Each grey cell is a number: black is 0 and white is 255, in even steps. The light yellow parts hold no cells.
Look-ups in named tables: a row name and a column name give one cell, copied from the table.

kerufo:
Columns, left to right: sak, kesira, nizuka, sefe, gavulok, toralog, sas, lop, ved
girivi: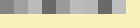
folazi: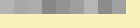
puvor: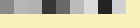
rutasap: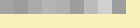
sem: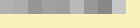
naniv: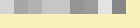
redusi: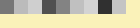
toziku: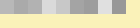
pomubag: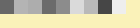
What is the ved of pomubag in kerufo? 238
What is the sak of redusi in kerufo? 119
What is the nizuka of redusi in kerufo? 207
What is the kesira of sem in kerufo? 173
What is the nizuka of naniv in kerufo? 178
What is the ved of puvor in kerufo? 209
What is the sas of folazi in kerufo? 182

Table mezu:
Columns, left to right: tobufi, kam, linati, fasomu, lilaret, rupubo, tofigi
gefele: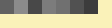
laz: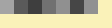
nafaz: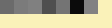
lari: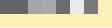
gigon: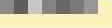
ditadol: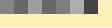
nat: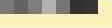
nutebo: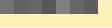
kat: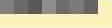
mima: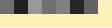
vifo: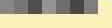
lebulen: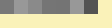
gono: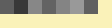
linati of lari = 165
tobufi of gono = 94
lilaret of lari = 107
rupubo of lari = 233
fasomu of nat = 177
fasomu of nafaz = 79
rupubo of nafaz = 11
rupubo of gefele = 81
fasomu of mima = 112
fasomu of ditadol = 104
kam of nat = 99
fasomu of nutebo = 87
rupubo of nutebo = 102
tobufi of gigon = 137
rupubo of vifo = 70
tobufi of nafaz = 107
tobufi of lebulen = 120

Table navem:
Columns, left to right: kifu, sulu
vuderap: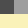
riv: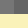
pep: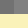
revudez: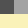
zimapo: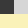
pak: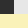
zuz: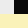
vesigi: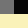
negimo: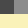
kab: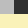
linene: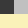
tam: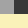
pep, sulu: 129
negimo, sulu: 140
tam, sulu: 56
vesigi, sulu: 6
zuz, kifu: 236
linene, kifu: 57
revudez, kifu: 81
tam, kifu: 163
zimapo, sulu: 214
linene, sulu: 192
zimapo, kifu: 57
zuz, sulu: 9
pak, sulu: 231
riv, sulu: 101
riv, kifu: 118
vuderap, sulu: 158

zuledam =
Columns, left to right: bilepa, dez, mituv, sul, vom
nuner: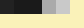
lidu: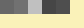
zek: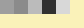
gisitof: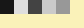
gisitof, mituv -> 67
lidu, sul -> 70
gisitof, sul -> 202
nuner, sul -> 170
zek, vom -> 216
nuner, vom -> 201
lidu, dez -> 113
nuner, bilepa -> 34
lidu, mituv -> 192
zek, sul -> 48
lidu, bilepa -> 103
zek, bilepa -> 158
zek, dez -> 139

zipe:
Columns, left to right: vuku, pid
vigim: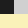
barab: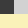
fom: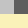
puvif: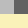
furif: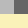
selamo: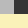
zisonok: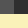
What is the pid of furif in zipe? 102
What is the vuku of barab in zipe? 59
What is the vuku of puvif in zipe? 188
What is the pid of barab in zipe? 210
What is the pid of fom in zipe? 94
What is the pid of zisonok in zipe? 47
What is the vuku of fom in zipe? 195
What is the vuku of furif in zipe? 186
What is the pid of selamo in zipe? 53
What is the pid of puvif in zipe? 98

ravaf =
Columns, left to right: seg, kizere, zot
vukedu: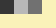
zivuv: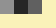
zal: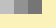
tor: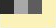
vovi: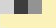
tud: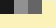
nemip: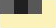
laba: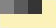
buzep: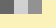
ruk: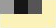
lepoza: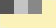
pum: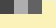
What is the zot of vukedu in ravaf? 113
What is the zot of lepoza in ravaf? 136
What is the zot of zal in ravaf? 117
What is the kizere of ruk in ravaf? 22
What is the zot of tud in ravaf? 101
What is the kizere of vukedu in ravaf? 184
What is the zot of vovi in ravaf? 147
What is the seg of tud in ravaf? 25
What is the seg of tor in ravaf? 44
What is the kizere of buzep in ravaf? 209
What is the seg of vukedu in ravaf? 54
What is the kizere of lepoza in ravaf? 196
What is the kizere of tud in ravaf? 145
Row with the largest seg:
vovi

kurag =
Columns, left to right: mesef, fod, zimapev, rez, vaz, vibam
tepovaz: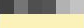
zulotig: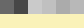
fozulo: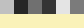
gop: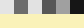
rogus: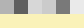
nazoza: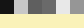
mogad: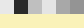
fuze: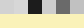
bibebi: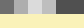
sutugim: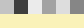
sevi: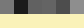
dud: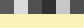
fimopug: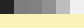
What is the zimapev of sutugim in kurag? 235
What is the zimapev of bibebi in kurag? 219
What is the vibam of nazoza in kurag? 150
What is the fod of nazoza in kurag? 199
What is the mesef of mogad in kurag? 232
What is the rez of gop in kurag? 87
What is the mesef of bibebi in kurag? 110
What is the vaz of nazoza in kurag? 232
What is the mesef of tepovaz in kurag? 65
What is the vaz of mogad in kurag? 168
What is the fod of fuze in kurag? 215
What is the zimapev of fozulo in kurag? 112
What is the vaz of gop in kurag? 160

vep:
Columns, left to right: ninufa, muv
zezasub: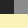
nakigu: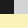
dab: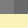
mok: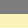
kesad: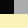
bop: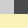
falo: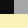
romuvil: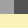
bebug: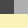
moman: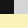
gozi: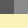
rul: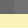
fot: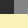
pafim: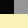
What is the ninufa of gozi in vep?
89
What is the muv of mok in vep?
125
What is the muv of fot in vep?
132
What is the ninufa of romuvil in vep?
162
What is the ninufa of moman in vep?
21
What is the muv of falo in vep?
166

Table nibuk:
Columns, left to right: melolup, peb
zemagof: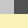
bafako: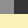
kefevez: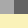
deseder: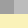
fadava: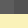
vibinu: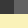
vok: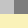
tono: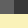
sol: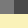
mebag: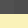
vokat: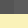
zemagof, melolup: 199
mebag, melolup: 81
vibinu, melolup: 56
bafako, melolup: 143
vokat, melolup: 85
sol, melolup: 121
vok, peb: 125
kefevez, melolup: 169
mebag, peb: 77
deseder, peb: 188
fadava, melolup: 93
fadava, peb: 82
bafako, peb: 53
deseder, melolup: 158
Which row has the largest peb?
deseder

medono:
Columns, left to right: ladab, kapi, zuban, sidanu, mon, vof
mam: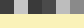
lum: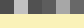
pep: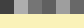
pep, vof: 104
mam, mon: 189
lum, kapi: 193
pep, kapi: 174
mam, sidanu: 74
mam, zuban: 58

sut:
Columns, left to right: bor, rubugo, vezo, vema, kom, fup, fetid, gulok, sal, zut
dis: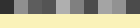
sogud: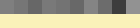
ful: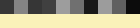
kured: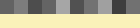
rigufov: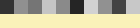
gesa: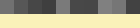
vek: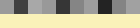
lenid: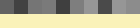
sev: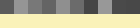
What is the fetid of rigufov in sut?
210
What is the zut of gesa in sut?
66
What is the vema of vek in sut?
153
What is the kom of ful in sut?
157
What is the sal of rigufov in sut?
67
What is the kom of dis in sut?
175
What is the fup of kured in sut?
81
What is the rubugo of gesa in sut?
87
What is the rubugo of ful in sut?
132
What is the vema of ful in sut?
64
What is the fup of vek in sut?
133
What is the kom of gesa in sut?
122
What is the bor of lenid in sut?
98
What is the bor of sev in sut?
91
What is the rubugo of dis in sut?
143
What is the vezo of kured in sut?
77
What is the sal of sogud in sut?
61

